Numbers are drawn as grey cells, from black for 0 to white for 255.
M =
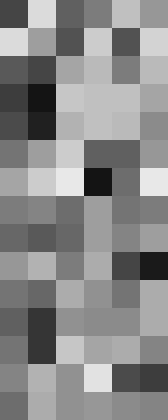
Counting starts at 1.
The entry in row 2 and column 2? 158
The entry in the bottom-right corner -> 132
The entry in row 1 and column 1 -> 69
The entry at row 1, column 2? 219
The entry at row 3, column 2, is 69
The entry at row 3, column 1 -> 89
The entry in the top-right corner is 151
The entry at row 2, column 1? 219
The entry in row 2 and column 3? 82
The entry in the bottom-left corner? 109

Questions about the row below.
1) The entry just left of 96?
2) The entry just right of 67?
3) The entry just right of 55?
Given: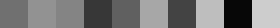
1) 55
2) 190
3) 96

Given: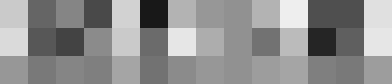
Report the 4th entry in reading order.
73
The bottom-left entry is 151
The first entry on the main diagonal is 202
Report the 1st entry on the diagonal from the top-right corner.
224
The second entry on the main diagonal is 87
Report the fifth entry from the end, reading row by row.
157
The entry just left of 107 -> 202
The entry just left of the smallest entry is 210
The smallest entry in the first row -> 24
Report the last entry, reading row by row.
157
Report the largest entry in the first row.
238
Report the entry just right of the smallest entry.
179
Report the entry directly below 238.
187

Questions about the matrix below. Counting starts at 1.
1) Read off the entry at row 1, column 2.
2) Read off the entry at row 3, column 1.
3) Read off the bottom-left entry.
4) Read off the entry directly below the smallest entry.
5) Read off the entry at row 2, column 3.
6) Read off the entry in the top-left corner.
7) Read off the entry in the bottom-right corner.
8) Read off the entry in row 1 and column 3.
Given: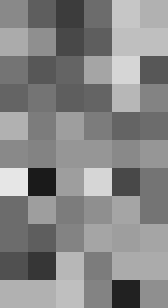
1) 94
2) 116
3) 177
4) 158
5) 72
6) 137
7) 143
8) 60

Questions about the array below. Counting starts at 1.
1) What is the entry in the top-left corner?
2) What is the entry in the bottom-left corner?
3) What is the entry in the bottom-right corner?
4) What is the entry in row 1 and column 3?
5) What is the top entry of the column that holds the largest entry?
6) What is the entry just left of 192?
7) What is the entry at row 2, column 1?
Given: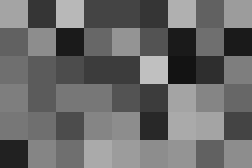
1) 164
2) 33
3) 141
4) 184
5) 53
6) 60
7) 97

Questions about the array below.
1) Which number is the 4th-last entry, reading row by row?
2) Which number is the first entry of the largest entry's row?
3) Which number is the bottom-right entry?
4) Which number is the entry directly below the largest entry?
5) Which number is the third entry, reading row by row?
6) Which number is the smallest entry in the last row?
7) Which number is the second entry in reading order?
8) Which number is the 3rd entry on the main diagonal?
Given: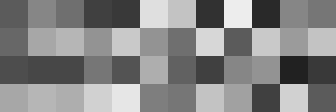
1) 161
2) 91
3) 91
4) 91
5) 111
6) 64
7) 134
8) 71

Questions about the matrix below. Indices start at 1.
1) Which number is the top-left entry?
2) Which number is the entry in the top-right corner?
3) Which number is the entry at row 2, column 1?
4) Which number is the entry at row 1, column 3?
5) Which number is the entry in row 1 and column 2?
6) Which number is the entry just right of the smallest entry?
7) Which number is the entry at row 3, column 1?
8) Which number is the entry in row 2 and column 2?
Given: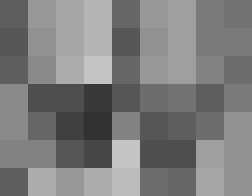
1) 94
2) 115
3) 86
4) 166
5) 152
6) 130
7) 94
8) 145

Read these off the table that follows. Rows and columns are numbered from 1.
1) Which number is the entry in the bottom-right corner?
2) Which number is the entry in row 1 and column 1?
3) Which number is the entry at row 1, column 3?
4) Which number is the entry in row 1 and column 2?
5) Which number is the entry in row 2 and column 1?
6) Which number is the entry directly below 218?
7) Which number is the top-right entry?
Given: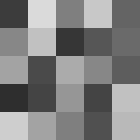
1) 185
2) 60
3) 127
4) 218
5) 135
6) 193
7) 100

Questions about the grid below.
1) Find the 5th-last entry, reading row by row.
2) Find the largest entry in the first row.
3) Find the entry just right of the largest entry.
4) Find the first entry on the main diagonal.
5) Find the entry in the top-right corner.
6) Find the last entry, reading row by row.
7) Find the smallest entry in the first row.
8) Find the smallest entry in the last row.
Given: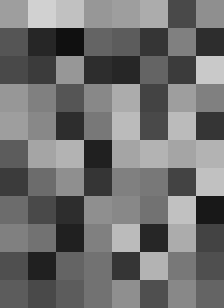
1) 114
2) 209
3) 193
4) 158
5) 143
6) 100
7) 73
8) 73
